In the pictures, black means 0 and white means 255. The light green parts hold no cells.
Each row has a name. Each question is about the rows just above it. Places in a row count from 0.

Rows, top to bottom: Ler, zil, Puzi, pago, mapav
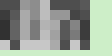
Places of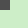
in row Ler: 0 1 5 6 7
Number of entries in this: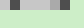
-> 7
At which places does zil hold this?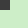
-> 0
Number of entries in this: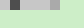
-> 6
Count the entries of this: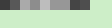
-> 9
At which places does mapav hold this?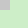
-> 0 2 3 4 7
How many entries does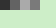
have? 4

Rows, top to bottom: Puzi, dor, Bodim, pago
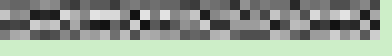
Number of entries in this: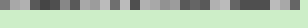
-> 30
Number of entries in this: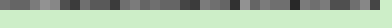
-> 38

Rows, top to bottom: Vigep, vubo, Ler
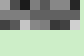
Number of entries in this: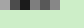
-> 6
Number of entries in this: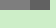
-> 5
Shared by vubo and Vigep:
[126]
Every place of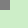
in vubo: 0 1 2
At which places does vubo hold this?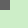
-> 3 4 5 6 7
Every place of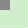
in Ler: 3
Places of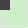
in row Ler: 0 6

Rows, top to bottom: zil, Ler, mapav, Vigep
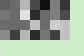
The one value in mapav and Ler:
[107]
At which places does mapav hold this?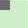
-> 0 1 2 4
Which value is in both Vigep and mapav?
[194]
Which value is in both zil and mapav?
[107]
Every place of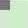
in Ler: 0
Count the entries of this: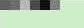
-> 6

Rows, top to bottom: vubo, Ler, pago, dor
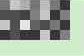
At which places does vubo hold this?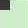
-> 6
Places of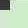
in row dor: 0 2 3 5
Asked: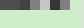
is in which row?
Ler
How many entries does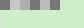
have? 6
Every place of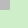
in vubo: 4
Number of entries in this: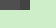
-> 3

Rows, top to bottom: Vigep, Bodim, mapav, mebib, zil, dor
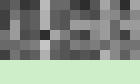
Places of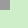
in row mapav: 1 7 8 10 12 13
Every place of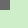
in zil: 0 1 5 10
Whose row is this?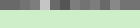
zil
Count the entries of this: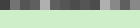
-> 14

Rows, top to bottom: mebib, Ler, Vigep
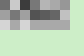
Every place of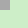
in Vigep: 1 3 4 5 6
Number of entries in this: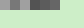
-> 6
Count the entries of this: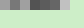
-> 7
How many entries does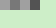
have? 4
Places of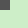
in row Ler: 3
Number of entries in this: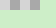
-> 4

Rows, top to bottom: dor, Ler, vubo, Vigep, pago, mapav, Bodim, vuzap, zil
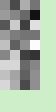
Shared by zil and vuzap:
[143]
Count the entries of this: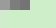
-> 3
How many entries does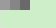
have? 3
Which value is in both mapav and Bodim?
[134]
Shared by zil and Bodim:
[215]

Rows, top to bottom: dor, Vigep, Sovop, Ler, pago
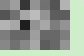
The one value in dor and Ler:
[158]
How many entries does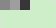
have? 3
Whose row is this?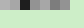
Sovop
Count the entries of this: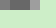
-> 4
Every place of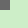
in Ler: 1 2 4 5
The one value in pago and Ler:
[104]

